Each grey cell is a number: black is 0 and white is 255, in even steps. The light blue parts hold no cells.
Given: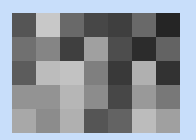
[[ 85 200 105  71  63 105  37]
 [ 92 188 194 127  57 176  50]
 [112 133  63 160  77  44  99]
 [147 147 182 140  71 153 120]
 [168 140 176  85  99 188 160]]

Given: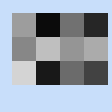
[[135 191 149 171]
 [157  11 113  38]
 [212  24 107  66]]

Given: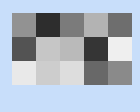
[[ 83 198 186  53 239]
 [146  45 123 179 110]
 [233 205 221 104 138]]

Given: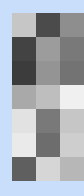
[[ 60 148 115]
 [ 67 156 121]
 [ 95 214 183]
 [169 190 240]
 [198  75 142]
 [226 121 198]
 [234 109 206]]

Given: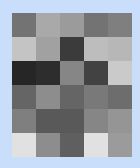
[[ 38  45 134  66 202]
 [101 141 101 121 109]
 [115 169 155 115 127]
 [127  89  89 134 149]
 [196 161  59 189 183]
 [225 141  95 225 155]]

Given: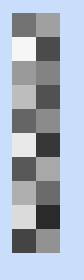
[[ 68 146]
 [ 88 168]
 [101 139]
 [115 160]
 [154 131]
 [175 107]
 [189  81]
 [219  42]
 [233  55]
 [246  75]]
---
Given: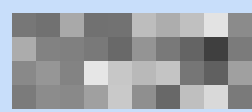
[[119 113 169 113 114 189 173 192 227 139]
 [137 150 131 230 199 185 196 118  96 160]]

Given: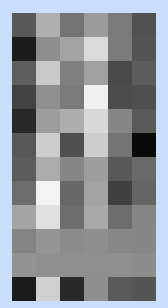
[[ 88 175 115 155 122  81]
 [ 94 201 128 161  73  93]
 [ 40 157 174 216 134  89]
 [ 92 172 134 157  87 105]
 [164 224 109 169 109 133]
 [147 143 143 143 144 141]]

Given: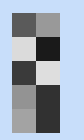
[[ 90 153]
 [ 58 222]
 [163  49]]

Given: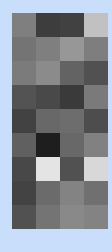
[[127  61  65 193]
 [123 139  99  81]
 [ 66 104 109  77]
 [ 72 228  81 216]
 [ 81 116 137 131]]

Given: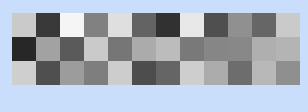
[[202  57 245 129 223  99  49 231  79 144 102 202]
 [207  79 156 126 205  77 101 206 172 109 184 143]]

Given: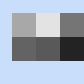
[[168 227 117]]
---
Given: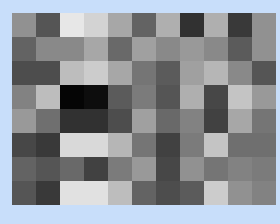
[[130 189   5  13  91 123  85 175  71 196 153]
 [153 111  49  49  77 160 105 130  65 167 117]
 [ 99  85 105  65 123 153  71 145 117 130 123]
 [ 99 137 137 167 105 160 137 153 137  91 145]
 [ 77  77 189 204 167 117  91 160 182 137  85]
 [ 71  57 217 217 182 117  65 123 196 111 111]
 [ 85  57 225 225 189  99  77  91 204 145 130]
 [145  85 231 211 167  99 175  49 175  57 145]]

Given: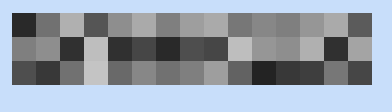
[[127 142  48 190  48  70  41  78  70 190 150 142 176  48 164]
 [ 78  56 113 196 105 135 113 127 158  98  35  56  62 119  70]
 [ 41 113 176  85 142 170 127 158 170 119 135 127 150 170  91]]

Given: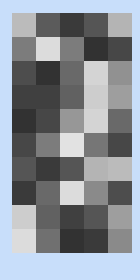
[[220 112  50  58 138]
 [187  91  58  85 180]
 [205  97  64  85 158]
 [ 85  58  85 180 187]
 [ 64  64  97 205 158]
 [ 77  50 105 212 145]
 [124 220 124  50  71]
 [ 50  71 151 212 105]
 [ 58 105 220 138  77]
 [ 71 124 226 118  71]]

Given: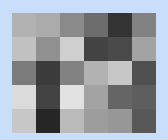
[[123  59 130 178 199  80]
 [178 171 138 108  51 130]
 [199  38 186 157 151  88]
 [193 144 207  67  74 163]
 [219  67 226 163 101  94]]

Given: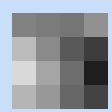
[[188 138  89  60]
 [181 152 103  67]
 [217 165 110  30]
 [130 123 117 145]]

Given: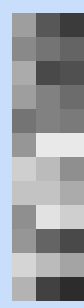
[[179  65  44]
 [158  87  59]
 [150 100  73]
 [171  73  80]
 [137 116 100]
 [158 129 108]
 [116 129 122]
 [207 187 143]
 [213 187 164]
 [195 195 171]
 [143 226 207]
 [150 233 233]]
